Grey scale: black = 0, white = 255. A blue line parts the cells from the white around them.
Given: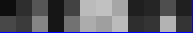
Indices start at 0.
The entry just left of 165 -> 193
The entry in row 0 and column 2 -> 85
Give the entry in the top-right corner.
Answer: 30
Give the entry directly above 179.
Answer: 78
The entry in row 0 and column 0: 14
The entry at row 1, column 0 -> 72
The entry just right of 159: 187

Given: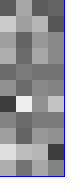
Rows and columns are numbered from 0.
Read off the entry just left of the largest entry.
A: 61
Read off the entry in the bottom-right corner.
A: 131
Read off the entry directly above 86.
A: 100
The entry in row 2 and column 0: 159
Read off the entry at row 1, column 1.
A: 159
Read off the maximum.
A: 238
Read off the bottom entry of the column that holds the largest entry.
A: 115
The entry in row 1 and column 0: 203
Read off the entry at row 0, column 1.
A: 167
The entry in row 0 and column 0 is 92
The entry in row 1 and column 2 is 182
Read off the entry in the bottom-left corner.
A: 174

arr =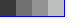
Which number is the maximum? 190
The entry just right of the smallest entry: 113

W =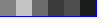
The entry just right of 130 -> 196
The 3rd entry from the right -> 59
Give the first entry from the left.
130

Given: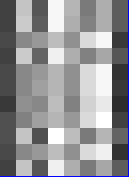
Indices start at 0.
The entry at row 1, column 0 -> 65
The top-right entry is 93
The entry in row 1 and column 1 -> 203
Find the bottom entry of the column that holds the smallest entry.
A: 93
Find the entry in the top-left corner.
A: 65
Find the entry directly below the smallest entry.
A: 65
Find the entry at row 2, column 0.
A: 73
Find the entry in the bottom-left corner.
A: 65
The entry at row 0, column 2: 86
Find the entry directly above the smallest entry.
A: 57
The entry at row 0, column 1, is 196
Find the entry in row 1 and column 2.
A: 93
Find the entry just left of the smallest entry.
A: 233
